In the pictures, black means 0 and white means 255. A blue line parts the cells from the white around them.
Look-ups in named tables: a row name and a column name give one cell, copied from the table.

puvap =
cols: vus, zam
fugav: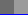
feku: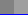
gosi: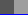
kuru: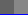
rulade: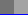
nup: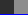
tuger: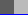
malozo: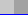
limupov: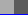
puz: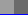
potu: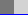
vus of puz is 158
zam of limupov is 92
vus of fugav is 108
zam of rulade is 163
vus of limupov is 172
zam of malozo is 162
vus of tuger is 93
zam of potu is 211
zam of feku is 159
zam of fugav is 155
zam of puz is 107
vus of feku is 130
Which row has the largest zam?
potu

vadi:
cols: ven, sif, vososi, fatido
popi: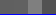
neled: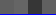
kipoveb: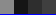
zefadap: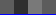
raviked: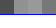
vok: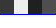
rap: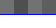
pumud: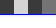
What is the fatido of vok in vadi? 78
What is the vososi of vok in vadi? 32
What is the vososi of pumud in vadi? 58
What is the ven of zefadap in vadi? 93
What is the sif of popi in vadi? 97
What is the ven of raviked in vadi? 78
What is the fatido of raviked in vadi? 120
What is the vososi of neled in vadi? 54
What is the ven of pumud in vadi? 59
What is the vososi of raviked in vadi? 153
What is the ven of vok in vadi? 55
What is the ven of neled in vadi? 95
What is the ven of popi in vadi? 96
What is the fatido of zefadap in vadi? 92
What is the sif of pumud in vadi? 212
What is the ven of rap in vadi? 113
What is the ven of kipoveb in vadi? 138
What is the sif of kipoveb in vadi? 21
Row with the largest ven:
kipoveb

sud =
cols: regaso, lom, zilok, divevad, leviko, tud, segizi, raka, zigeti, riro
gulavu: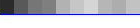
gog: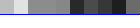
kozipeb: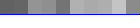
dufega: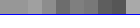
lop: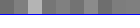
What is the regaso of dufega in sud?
151
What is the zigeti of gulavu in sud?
173
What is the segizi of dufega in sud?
120
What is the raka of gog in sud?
55
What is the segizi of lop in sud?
139
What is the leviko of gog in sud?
135
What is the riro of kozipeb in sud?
139
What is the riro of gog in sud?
107
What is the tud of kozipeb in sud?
177
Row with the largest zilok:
lop

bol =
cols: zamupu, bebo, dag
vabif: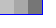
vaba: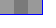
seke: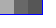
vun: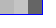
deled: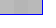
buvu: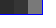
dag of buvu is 121
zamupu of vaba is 155
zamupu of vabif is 193
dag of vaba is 153
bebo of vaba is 122
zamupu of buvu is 44

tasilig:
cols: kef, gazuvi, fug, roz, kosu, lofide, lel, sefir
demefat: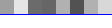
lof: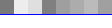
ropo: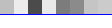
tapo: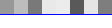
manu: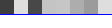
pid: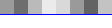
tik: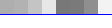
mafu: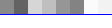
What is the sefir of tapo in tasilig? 126
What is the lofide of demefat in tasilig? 82
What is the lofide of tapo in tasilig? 89
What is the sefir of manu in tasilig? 222
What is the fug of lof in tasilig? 223
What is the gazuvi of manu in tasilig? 222
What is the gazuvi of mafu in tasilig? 99
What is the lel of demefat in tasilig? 177
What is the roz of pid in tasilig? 235
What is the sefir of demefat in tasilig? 216
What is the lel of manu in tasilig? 155
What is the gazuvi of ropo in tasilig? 236
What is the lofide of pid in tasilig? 154
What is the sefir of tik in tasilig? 243
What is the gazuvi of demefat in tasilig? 229
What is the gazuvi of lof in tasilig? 237
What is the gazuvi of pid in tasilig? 110
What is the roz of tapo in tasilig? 233

